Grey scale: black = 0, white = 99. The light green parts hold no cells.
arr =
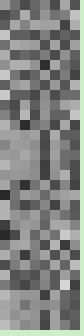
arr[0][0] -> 60
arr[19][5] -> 57
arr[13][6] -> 36
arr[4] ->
[43, 66, 63, 61, 31, 63, 29, 62]
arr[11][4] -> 58
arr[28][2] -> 27
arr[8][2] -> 64
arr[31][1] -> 56
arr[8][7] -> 69
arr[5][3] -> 35
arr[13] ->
[63, 63, 59, 62, 29, 66, 36, 36]
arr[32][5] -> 62
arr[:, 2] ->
[29, 67, 51, 37, 63, 40, 67, 30, 64, 37, 62, 71, 17, 59, 60, 65, 60, 58, 19, 60, 28, 53, 60, 62, 65, 23, 60, 37, 27, 58, 45, 60, 53]
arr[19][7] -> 65
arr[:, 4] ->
[51, 58, 62, 49, 31, 48, 18, 61, 31, 54, 56, 58, 50, 29, 28, 31, 24, 25, 60, 41, 52, 42, 39, 59, 29, 63, 37, 53, 51, 24, 53, 30, 27]
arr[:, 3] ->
[40, 38, 65, 29, 61, 35, 57, 39, 45, 28, 36, 29, 43, 62, 55, 58, 54, 55, 45, 57, 36, 61, 58, 40, 50, 49, 44, 31, 38, 58, 56, 57, 56]
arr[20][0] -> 69
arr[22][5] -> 65
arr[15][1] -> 59
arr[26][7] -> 73
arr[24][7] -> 55
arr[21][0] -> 69
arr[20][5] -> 26
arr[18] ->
[64, 43, 19, 45, 60, 29, 52, 26]
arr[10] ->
[38, 29, 62, 36, 56, 44, 63, 67]
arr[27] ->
[69, 32, 37, 31, 53, 34, 61, 41]
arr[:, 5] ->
[29, 44, 63, 30, 63, 29, 65, 31, 59, 30, 44, 38, 28, 66, 60, 62, 58, 56, 29, 57, 26, 56, 65, 44, 70, 31, 64, 34, 35, 63, 56, 62, 62]
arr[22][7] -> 51

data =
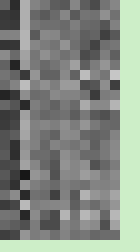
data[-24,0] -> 39
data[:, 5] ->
[36, 41, 43, 52, 45, 49, 45, 38, 49, 53, 38, 42, 49, 38, 51, 37, 33, 32, 41, 25, 52, 29, 29, 43]
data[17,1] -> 23
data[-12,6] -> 55
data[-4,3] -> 49
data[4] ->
[20, 21, 70, 52, 48, 45, 57, 43, 36, 26, 43, 46]
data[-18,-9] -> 47
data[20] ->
[23, 27, 72, 49, 51, 52, 53, 37, 48, 42, 49, 58]
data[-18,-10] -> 60
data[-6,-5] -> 46
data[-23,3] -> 40
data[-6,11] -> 52
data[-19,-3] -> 33
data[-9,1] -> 18
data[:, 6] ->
[34, 52, 41, 43, 57, 44, 51, 53, 60, 51, 47, 44, 55, 54, 48, 55, 57, 53, 49, 50, 53, 70, 52, 51]
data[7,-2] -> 46
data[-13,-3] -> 35
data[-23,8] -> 45
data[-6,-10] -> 58
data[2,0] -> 23
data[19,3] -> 44
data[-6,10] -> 50
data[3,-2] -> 25
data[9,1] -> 21
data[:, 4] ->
[46, 35, 43, 53, 48, 56, 41, 38, 56, 43, 44, 40, 52, 43, 40, 42, 40, 53, 45, 42, 51, 38, 29, 51]
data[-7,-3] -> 56
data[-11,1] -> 36
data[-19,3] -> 46
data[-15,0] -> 14
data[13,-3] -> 38
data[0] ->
[39, 17, 68, 51, 46, 36, 34, 52, 36, 29, 45, 52]
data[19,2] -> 16
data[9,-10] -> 55
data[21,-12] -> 45

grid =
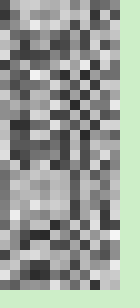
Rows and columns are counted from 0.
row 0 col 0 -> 30
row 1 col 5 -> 61
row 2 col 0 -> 42
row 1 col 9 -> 20
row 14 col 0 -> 83
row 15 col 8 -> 30
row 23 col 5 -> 74
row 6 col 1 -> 48
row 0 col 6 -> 76
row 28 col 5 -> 87
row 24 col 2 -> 21
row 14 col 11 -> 68
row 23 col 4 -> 16
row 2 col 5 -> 84
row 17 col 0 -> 42
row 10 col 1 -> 68
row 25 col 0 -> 26
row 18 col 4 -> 55
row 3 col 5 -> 43
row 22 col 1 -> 74
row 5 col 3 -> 26
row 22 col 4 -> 75
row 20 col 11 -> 81
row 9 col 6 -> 21
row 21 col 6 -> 65
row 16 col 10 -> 27
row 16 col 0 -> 53
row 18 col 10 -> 42
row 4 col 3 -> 61
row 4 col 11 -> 53
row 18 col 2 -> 73
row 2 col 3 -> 91
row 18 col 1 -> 79
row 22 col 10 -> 24
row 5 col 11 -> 73
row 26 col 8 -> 72
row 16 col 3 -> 67
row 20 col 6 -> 76

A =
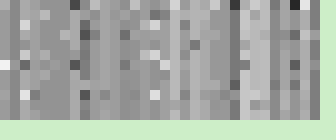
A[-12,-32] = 68
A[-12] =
[68, 53, 66, 62, 57, 57, 57, 28, 54, 73, 64, 61, 56, 74, 61, 57, 62, 82, 60, 70, 66, 78, 59, 22, 68, 79, 73, 47, 64, 15, 89, 49]
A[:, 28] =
[64, 64, 64, 55, 61, 64, 64, 64, 64, 68, 69, 64]
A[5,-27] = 57
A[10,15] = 57
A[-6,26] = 73
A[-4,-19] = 57
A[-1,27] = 54
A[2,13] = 57
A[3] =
[60, 53, 66, 62, 57, 57, 70, 66, 32, 50, 64, 61, 43, 62, 61, 62, 62, 72, 61, 70, 64, 64, 59, 47, 75, 72, 68, 54, 55, 42, 75, 61]
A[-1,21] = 59
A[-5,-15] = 72
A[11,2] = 66
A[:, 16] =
[62, 51, 62, 62, 62, 62, 82, 56, 62, 62, 62, 62]
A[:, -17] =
[57, 45, 82, 62, 57, 82, 57, 57, 57, 86, 57, 57]
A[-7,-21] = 61
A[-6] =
[94, 59, 41, 61, 57, 60, 57, 33, 49, 60, 64, 61, 47, 60, 61, 57, 82, 72, 64, 70, 66, 59, 59, 47, 49, 72, 73, 54, 64, 36, 67, 56]
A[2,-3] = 58
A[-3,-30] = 88
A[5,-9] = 47
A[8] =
[60, 53, 66, 62, 57, 57, 57, 65, 66, 63, 64, 61, 56, 57, 61, 57, 62, 72, 60, 70, 66, 66, 59, 37, 77, 72, 73, 48, 64, 46, 70, 49]
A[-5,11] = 61
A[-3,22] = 53
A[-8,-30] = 57
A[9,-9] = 57
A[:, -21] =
[61, 59, 61, 61, 61, 61, 61, 61, 61, 61, 61, 61]
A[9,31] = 49
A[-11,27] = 54
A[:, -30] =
[66, 66, 83, 66, 57, 78, 41, 66, 66, 88, 66, 66]
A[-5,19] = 70
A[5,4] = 67
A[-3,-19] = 54
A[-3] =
[63, 53, 88, 49, 57, 57, 57, 66, 33, 61, 53, 61, 56, 54, 61, 86, 62, 72, 52, 69, 61, 59, 53, 57, 77, 78, 73, 54, 68, 58, 67, 49]

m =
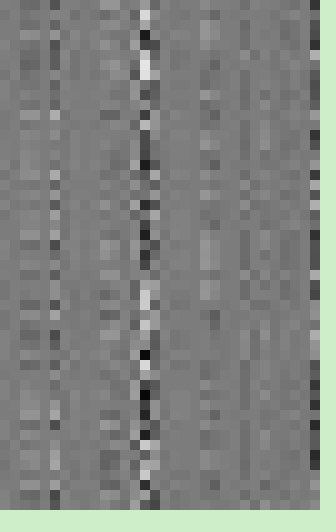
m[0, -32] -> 49
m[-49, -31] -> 48
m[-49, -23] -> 48
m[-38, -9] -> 48
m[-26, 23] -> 48
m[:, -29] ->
[41, 47, 43, 54, 44, 42, 40, 46, 45, 48, 44, 57, 47, 51, 49, 51, 50, 55, 46, 52, 46, 52, 51, 56, 42, 48, 51, 43, 49, 49, 40, 54, 46, 40, 44, 51, 41, 49, 48, 51, 53, 57, 42, 52, 47, 54, 53, 46, 56, 40, 44]
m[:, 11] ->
[58, 47, 54, 46, 51, 50, 57, 54, 48, 45, 50, 39, 52, 48, 48, 44, 42, 45, 48, 47, 49, 48, 48, 43, 54, 51, 48, 56, 50, 45, 53, 40, 54, 58, 48, 46, 52, 46, 44, 46, 48, 40, 55, 40, 53, 39, 42, 47, 38, 54, 47]
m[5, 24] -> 54
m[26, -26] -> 46
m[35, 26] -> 49
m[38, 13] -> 59
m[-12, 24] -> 43
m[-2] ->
[50, 47, 41, 40, 47, 28, 51, 47, 47, 48, 56, 54, 46, 54, 61, 31, 50, 45, 47, 48, 45, 45, 48, 49, 42, 48, 47, 47, 44, 48, 47, 48]
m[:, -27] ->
[32, 51, 39, 57, 32, 36, 36, 52, 38, 43, 39, 67, 50, 54, 47, 51, 44, 66, 39, 58, 35, 61, 52, 62, 29, 42, 53, 36, 55, 55, 32, 63, 49, 29, 37, 47, 36, 54, 42, 46, 57, 64, 30, 49, 54, 61, 64, 47, 61, 28, 33]
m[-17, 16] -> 49
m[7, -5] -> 47
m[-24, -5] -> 46
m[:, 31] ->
[20, 43, 31, 29, 19, 68, 44, 34, 30, 32, 36, 59, 47, 20, 31, 47, 58, 22, 65, 32, 68, 36, 43, 19, 32, 31, 31, 66, 31, 27, 54, 56, 44, 67, 57, 55, 31, 36, 21, 34, 19, 45, 16, 35, 35, 16, 22, 49, 57, 48, 53]
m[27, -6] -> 52
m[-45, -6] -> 48
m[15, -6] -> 44
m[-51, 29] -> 44
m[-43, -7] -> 48
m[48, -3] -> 50
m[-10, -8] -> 48
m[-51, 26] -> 49
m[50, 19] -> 48
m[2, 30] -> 49
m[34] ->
[50, 47, 45, 44, 48, 37, 50, 47, 48, 48, 50, 48, 46, 54, 53, 35, 49, 46, 47, 48, 49, 47, 47, 48, 52, 44, 50, 47, 50, 47, 48, 57]
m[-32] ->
[47, 49, 51, 52, 49, 58, 46, 49, 49, 48, 46, 47, 50, 44, 45, 58, 47, 50, 49, 48, 58, 52, 48, 48, 43, 49, 52, 48, 43, 45, 49, 32]
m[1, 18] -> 46
